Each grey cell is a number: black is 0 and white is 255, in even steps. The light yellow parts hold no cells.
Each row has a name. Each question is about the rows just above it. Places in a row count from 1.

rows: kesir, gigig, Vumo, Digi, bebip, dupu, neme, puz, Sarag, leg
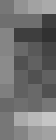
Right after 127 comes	97
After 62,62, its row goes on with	49
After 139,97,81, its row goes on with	97

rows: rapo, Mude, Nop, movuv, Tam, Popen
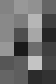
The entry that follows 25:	109
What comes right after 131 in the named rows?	152
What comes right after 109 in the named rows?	63
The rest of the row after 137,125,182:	63

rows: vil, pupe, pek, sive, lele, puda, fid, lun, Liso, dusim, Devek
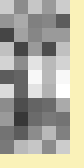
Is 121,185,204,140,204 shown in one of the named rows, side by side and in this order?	no
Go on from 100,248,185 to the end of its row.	248
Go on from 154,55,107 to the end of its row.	121,115
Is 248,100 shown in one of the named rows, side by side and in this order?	no
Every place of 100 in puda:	2
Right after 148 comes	170
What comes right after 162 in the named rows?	134

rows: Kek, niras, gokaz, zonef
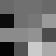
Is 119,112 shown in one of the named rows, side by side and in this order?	no
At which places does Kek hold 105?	1 4
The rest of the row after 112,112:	105
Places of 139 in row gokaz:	1 2
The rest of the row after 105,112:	112,105

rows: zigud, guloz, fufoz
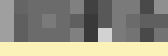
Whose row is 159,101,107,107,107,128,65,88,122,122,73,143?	zigud
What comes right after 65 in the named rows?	88
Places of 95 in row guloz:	2 6 11 12
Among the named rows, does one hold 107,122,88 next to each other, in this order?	no
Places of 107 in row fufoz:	3 4 5

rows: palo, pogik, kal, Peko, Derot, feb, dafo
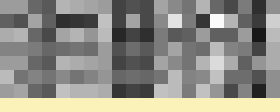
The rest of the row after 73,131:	32,143
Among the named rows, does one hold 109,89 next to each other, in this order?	yes
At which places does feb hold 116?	2 4 6 12
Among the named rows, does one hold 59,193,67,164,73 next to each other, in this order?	yes

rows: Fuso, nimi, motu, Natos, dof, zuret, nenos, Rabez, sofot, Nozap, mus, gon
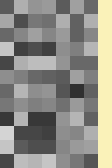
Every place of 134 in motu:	2 4 7
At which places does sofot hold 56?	1 3 4
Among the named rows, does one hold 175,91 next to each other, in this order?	no
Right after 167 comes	78
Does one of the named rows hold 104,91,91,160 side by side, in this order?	no

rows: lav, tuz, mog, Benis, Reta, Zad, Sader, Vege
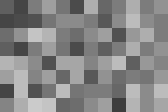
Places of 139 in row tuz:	5 6 9 11
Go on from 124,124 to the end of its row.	103,188,139,188
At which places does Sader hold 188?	2 5 10 12
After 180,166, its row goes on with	139,81,166,166,132,159,188,95,152,132

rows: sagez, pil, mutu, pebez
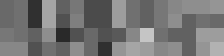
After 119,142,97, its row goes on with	112,105
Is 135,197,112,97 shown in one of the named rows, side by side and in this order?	yes
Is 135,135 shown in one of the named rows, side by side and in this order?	yes
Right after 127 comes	75
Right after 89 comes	135
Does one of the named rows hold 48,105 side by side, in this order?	no

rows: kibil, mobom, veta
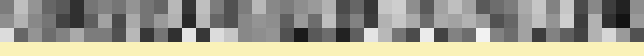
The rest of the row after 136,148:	142,95,154,109,191,89,130,61,178,198,170,109,170,162,178,154,81,102,162,191,148,206,61,178,48,19,154
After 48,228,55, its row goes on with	220,198,136,142,148,81,26,89,109,34,95,228,184,117,75,235,67,130,109,242,130,109,162,61,130,95,67,178,214,154,81

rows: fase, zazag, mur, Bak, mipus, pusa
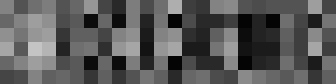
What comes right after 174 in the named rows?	62
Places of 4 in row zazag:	13 18 20
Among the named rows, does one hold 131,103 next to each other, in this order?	no

